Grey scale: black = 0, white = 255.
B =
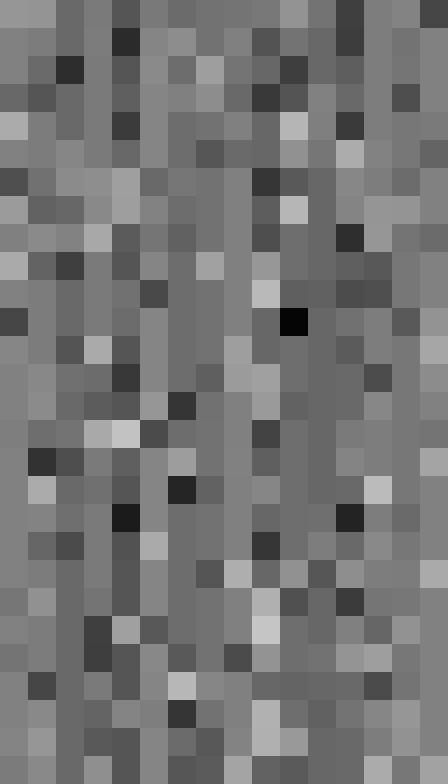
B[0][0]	150
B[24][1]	70
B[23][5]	136
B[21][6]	109
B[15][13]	125
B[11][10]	5
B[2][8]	116
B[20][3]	122
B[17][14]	119
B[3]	[104, 85, 105, 122, 95, 133, 128, 141, 105, 57, 84, 129, 105, 125, 78, 129]
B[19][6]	109
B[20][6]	109
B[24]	[129, 70, 105, 122, 85, 133, 183, 134, 128, 103, 100, 103, 105, 75, 116, 129]
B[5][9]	103
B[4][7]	114
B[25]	[129, 137, 105, 100, 132, 126, 53, 114, 128, 177, 110, 97, 115, 134, 150, 129]
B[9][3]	122
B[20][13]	125
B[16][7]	114
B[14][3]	92
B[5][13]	130
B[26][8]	131
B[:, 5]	[121, 133, 138, 133, 133, 133, 105, 130, 117, 133, 73, 133, 133, 133, 150, 75, 133, 133, 133, 170, 133, 133, 88, 136, 133, 126, 133, 133]
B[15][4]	194
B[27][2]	105
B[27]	[123, 137, 105, 143, 85, 133, 86, 91, 164, 98, 90, 103, 105, 171, 119, 162]
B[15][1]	110
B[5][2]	134
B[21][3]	116
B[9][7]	161
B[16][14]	119
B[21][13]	117
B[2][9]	103
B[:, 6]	[107, 141, 109, 128, 109, 109, 118, 109, 97, 109, 109, 109, 109, 109, 53, 109, 157, 37, 109, 109, 109, 109, 109, 89, 183, 53, 107, 86]
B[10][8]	128

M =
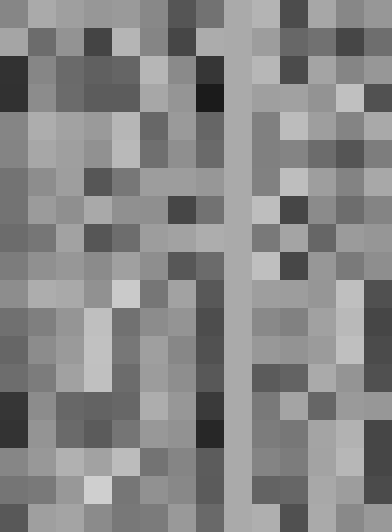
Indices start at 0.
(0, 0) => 134
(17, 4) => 118
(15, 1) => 148
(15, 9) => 124
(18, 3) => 139
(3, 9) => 159
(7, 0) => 115
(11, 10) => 129
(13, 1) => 124
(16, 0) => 134
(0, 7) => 114
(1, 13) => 110
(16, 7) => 92
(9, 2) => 151
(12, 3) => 193
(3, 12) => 192
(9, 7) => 107
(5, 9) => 128
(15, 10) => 119
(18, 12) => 137
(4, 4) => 182
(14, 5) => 173
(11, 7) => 77
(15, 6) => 146
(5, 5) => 111
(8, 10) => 164
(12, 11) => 155
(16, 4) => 188
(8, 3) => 86
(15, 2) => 106
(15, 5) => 152
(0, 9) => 180
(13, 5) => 156
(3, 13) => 81
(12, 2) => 154
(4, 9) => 128
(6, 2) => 158

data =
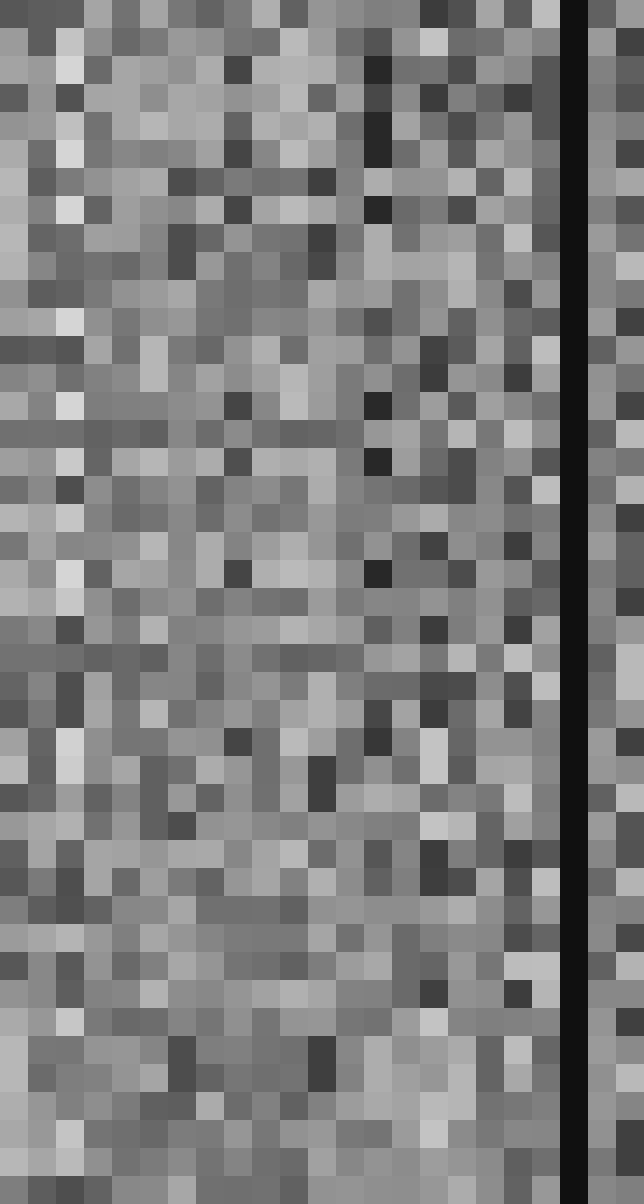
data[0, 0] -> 87
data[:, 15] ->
[60, 195, 115, 60, 113, 157, 147, 122, 150, 164, 141, 147, 66, 60, 157, 117, 106, 86, 171, 66, 112, 147, 60, 119, 73, 60, 195, 195, 107, 195, 60, 62, 153, 127, 101, 64, 195, 156, 150, 185, 195, 157, 151]
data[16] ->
[158, 148, 201, 101, 166, 182, 155, 172, 79, 175, 169, 176, 122, 40, 157, 106, 76, 130, 144, 86, 16, 130, 117]
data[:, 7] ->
[99, 145, 172, 162, 172, 161, 99, 172, 103, 152, 121, 117, 104, 162, 147, 108, 172, 99, 108, 172, 172, 110, 133, 109, 99, 132, 144, 172, 99, 146, 169, 99, 112, 133, 149, 136, 117, 126, 99, 171, 122, 115, 112]
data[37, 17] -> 100
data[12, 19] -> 189
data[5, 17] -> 165
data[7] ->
[173, 130, 213, 99, 158, 144, 135, 172, 69, 164, 186, 164, 135, 40, 106, 122, 76, 162, 139, 101, 16, 127, 85]
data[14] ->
[168, 131, 213, 125, 128, 129, 140, 147, 69, 135, 186, 155, 122, 41, 111, 157, 90, 160, 135, 112, 16, 149, 68]
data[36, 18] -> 129
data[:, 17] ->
[165, 113, 149, 100, 118, 165, 100, 162, 111, 116, 136, 144, 165, 137, 160, 119, 130, 136, 140, 127, 153, 145, 151, 121, 141, 165, 147, 165, 120, 100, 100, 165, 141, 135, 118, 141, 127, 100, 100, 114, 120, 139, 141]
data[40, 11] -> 152
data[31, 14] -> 127
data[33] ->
[155, 166, 180, 152, 127, 166, 149, 133, 123, 121, 121, 165, 113, 149, 106, 127, 138, 135, 76, 101, 16, 137, 72]
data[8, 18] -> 188
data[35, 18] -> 61
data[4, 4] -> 166
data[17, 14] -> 106
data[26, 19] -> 129
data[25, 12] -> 156
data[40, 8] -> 150
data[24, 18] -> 79
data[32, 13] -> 141
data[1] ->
[155, 93, 195, 142, 105, 122, 153, 145, 119, 112, 186, 156, 110, 84, 148, 195, 108, 113, 150, 131, 16, 154, 65]
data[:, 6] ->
[119, 153, 145, 167, 167, 135, 77, 135, 77, 77, 167, 151, 121, 133, 140, 135, 155, 146, 136, 135, 138, 145, 129, 134, 133, 113, 148, 112, 152, 77, 167, 122, 166, 149, 167, 141, 132, 77, 77, 94, 124, 138, 167]
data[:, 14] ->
[130, 148, 112, 138, 163, 109, 146, 106, 113, 163, 113, 113, 147, 109, 111, 163, 157, 106, 152, 109, 113, 132, 128, 163, 106, 163, 131, 111, 163, 123, 133, 127, 141, 106, 106, 106, 156, 143, 159, 163, 155, 140, 142]
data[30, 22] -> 83
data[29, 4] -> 150
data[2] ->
[163, 154, 213, 106, 166, 158, 145, 172, 69, 175, 178, 173, 132, 40, 112, 115, 76, 149, 136, 86, 16, 129, 95]
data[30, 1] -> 164
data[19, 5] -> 182
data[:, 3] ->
[165, 142, 106, 165, 114, 118, 146, 99, 159, 114, 121, 144, 165, 129, 125, 98, 101, 141, 129, 137, 98, 143, 150, 98, 161, 165, 143, 140, 98, 113, 165, 165, 98, 152, 147, 130, 121, 148, 129, 142, 116, 144, 98]

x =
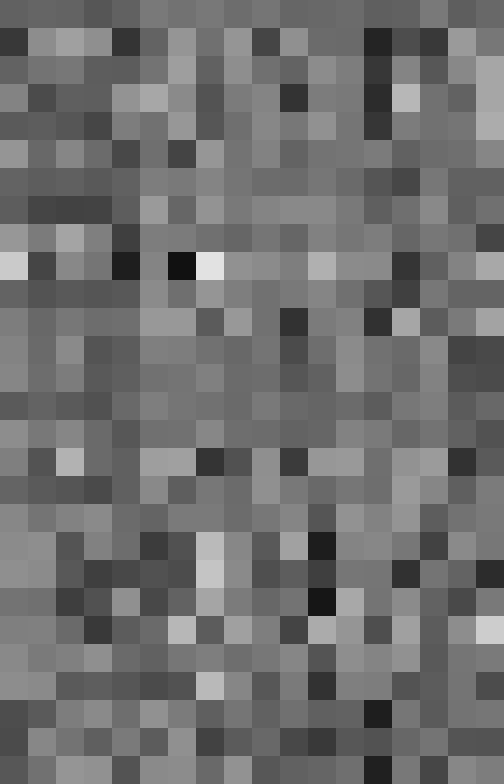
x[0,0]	97
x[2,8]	142
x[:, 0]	[97, 56, 98, 131, 90, 149, 99, 93, 151, 202, 99, 125, 131, 134, 90, 141, 127, 100, 135, 139, 143, 115, 127, 137, 141, 77, 75, 87]
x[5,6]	68
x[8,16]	112
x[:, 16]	[94, 154, 136, 98, 117, 111, 97, 95, 112, 131, 100, 122, 68, 78, 91, 97, 50, 95, 114, 138, 99, 73, 141, 117, 116, 115, 84, 135]
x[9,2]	136
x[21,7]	165
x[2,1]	115
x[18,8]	108
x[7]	[93, 69, 66, 67, 93, 154, 102, 147, 121, 132, 137, 137, 121, 95, 111, 137, 95, 112]
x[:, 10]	[102, 144, 99, 51, 119, 99, 107, 137, 102, 126, 121, 50, 75, 86, 105, 99, 59, 120, 133, 161, 93, 115, 68, 134, 122, 112, 72, 97]
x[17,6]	94
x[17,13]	110
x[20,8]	138
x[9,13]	138
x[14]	[90, 99, 90, 81, 105, 126, 117, 113, 106, 121, 105, 101, 107, 92, 119, 126, 91, 104]
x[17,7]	119
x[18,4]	107
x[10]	[99, 83, 89, 85, 88, 139, 111, 149, 126, 113, 121, 133, 112, 86, 64, 119, 100, 100]
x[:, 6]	[114, 149, 158, 138, 151, 68, 121, 102, 123, 17, 111, 152, 125, 116, 117, 113, 160, 94, 122, 81, 76, 98, 183, 118, 82, 123, 144, 140]
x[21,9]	103
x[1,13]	36
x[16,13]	111
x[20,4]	72
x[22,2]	106
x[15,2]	134
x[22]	[127, 128, 106, 57, 92, 106, 183, 92, 160, 126, 68, 171, 149, 78, 160, 92, 141, 205]
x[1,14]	77
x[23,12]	142
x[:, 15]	[121, 57, 87, 113, 113, 108, 119, 137, 119, 96, 119, 92, 137, 130, 126, 115, 155, 134, 93, 66, 116, 98, 92, 89, 92, 90, 116, 70]
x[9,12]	139
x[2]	[98, 115, 119, 93, 92, 115, 158, 97, 142, 112, 99, 140, 125, 55, 132, 87, 136, 166]
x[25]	[77, 90, 125, 138, 110, 145, 123, 95, 117, 97, 112, 96, 98, 30, 118, 90, 115, 118]

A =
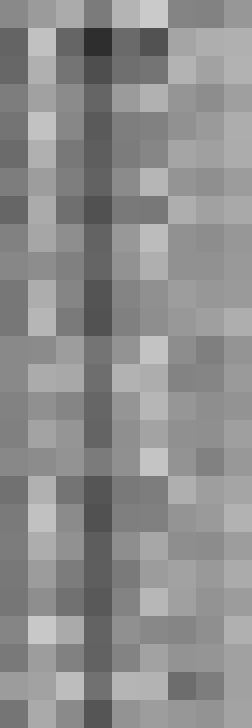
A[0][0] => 137
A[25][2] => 138
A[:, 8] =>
[151, 176, 178, 159, 173, 172, 156, 169, 151, 153, 154, 174, 148, 154, 147, 159, 152, 165, 178, 157, 171, 156, 176, 161, 161, 163]
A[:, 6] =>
[132, 165, 179, 149, 145, 165, 148, 174, 145, 145, 157, 152, 141, 131, 150, 144, 147, 175, 148, 142, 162, 160, 133, 147, 109, 151]
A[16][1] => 140
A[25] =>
[117, 170, 138, 85, 147, 157, 151, 147, 163]
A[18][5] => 128
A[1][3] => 46
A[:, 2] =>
[171, 101, 116, 139, 135, 120, 126, 111, 142, 128, 133, 122, 157, 168, 133, 149, 147, 116, 139, 145, 124, 113, 170, 129, 189, 138]
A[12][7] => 127
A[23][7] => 149
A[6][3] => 98
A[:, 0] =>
[137, 100, 103, 125, 116, 107, 125, 102, 129, 135, 119, 119, 137, 137, 130, 128, 136, 113, 122, 124, 120, 118, 133, 121, 156, 117]
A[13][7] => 133
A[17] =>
[113, 177, 116, 85, 121, 125, 175, 158, 165]
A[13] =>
[137, 171, 168, 110, 178, 173, 131, 133, 154]
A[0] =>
[137, 155, 171, 123, 180, 202, 132, 130, 151]
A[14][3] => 102
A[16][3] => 123
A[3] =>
[125, 161, 139, 101, 155, 177, 149, 141, 159]
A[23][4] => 131
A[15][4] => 143

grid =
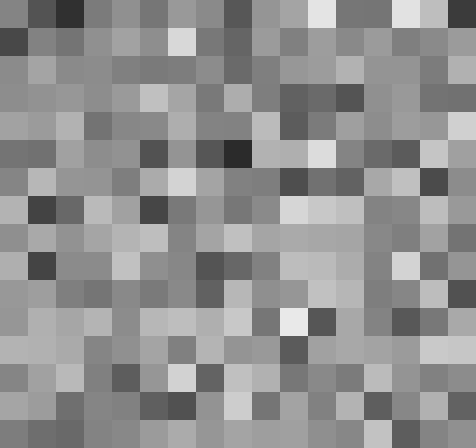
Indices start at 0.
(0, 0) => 132
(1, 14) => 127
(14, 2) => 111
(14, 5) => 95
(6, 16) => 140
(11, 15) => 120
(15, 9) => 158
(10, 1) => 158
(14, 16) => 98
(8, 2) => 146
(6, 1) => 183
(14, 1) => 156
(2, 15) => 124
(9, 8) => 103
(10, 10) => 150
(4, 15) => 151
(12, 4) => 144
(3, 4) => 154
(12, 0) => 179
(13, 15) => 129
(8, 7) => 164
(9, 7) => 84
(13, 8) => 192
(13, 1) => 161
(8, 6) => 132
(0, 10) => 164
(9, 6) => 135
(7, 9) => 138
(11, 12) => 168
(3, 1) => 146
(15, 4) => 136
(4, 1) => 155
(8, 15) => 162
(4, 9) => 187
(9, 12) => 172
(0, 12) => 118
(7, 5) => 70
